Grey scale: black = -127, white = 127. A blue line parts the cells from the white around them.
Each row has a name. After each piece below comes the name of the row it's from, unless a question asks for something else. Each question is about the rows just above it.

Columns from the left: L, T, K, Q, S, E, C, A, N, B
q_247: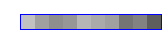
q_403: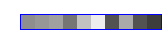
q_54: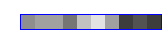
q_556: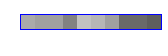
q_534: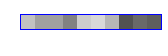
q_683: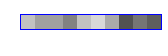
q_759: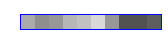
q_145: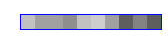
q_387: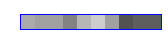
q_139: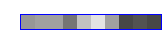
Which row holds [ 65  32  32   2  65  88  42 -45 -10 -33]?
q_683
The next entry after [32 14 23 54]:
[42]
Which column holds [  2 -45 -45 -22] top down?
N
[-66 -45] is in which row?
q_54

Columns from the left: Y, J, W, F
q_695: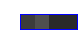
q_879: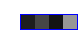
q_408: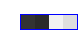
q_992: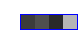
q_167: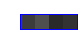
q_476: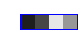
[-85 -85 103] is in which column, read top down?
W
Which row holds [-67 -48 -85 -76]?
q_167

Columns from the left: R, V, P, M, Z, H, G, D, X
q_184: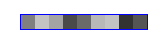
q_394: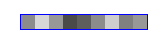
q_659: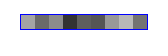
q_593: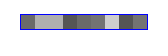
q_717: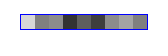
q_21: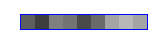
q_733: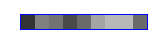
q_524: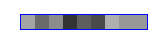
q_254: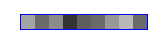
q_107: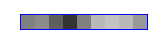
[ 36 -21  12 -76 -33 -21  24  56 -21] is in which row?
q_254
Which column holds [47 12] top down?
P
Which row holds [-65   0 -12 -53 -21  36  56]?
q_21

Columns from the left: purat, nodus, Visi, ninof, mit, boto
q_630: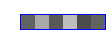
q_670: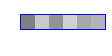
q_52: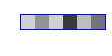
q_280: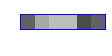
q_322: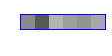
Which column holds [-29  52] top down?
boto
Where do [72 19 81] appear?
q_670
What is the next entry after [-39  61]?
[-51]

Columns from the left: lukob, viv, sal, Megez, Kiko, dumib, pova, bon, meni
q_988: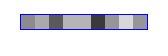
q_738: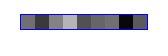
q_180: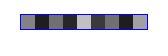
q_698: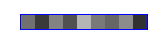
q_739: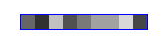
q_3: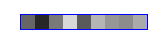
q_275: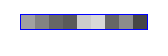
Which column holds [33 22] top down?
pova
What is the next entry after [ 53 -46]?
[-25]
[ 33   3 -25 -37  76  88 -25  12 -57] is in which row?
q_275
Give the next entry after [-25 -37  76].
[88]

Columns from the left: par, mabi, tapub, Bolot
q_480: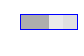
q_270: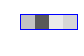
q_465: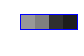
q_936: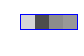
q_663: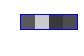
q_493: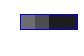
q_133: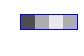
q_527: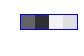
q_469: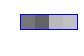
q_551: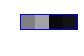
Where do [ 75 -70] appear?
q_663
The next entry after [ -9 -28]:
[57]
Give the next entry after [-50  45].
[106]
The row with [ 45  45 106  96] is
q_480
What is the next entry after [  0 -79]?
[-98]
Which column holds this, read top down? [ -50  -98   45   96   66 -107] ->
Bolot
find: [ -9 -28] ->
q_469

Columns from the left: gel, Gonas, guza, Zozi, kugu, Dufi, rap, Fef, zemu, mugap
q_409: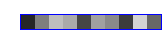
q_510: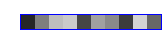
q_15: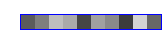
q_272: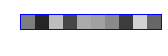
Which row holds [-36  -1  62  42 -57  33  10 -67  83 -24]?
q_15
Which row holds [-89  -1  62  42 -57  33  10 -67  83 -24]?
q_409
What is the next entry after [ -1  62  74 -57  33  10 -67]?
[83]

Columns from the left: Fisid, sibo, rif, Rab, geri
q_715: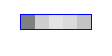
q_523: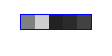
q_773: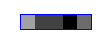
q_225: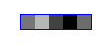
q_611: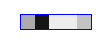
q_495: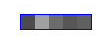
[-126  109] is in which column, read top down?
Rab
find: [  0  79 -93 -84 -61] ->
q_523
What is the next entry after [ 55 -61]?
[-126]
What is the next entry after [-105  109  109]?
[67]

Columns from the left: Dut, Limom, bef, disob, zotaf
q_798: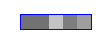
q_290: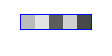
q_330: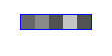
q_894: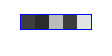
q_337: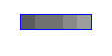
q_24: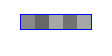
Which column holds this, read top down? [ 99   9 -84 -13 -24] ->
Limom
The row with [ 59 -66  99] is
q_894
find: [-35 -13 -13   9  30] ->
q_337
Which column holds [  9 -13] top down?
disob
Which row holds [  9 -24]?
q_24
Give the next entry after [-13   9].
[30]

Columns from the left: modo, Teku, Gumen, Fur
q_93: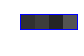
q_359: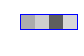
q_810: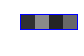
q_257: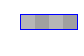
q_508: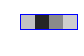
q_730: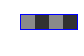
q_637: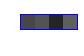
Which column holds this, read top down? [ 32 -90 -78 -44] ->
Teku
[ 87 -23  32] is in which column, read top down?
Fur
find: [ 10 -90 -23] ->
q_810
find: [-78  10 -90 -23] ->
q_810
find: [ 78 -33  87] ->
q_359
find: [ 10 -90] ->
q_810

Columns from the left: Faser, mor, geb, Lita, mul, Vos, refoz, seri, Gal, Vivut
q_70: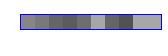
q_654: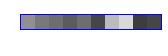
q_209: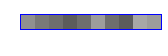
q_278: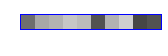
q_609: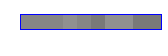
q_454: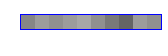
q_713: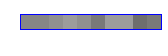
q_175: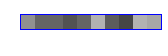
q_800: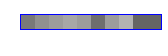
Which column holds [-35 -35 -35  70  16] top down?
Lita
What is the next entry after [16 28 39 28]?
[-17]
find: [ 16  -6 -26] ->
q_454
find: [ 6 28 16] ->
q_454
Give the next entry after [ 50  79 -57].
[-45]

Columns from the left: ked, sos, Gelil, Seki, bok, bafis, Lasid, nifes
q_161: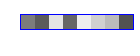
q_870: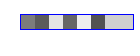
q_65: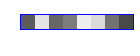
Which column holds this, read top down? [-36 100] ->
sos
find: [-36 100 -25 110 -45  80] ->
q_870
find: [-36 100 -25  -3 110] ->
q_65
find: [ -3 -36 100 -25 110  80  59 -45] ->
q_161
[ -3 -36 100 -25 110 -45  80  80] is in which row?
q_870
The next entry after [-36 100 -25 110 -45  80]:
[80]

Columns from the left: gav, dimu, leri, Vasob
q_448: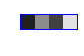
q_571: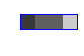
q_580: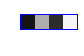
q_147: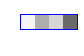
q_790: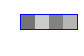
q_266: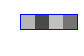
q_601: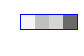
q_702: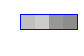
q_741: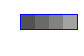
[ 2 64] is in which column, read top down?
leri
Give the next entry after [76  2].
[54]

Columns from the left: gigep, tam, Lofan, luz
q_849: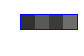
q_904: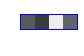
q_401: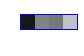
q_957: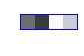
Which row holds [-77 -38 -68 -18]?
q_849
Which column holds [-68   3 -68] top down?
tam

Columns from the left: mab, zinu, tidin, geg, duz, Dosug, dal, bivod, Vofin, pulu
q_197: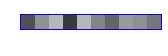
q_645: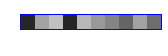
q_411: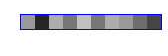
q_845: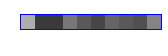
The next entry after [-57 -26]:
[-38]
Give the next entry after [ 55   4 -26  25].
[16]

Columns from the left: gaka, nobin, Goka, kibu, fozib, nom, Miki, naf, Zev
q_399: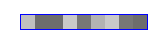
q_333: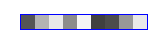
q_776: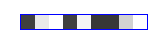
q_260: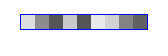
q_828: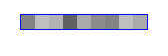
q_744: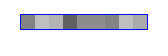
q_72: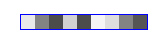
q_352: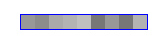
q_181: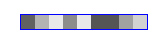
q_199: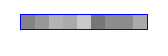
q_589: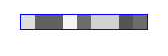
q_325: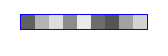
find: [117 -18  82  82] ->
q_589
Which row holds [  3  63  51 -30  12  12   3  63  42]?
q_744
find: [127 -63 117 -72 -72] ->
q_776
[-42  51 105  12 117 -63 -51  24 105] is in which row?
q_333
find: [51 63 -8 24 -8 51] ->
q_352
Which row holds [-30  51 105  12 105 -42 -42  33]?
q_181
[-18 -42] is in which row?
q_325

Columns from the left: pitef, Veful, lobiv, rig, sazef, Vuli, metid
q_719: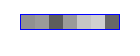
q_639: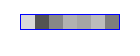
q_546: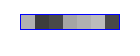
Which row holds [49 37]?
q_639
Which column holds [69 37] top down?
sazef
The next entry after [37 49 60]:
[-54]
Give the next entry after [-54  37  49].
[60]
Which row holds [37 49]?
q_546
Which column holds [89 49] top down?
pitef

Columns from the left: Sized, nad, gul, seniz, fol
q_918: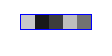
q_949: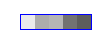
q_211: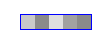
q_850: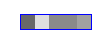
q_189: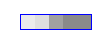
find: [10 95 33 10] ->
q_211
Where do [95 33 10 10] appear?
q_189
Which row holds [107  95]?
q_189
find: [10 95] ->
q_211
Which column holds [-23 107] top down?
Sized
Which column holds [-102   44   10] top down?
nad

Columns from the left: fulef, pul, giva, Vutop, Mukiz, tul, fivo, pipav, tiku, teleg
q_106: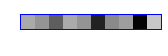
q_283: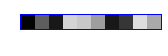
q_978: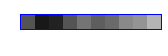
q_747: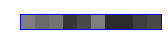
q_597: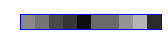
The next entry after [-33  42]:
[20]
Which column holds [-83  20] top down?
pipav
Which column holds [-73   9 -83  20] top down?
pipav
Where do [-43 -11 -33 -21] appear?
q_978
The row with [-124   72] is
q_106

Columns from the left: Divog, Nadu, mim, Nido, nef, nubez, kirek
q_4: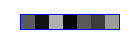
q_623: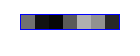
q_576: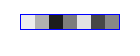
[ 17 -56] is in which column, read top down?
nubez
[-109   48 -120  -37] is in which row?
q_4
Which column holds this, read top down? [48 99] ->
nef
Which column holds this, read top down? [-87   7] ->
kirek
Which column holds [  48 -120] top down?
mim
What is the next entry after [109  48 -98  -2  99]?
[-56]

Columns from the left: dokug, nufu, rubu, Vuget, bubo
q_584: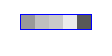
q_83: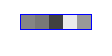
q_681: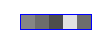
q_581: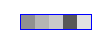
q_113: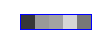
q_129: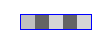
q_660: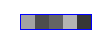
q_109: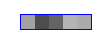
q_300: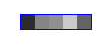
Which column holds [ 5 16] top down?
dokug
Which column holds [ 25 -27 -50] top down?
nufu
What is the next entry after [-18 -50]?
[98]
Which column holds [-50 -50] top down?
nufu
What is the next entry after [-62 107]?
[25]

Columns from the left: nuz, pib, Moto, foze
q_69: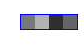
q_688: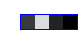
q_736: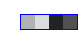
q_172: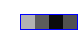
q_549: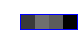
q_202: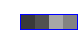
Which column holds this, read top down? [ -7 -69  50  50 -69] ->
nuz
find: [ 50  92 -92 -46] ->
q_736
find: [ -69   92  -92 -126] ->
q_688

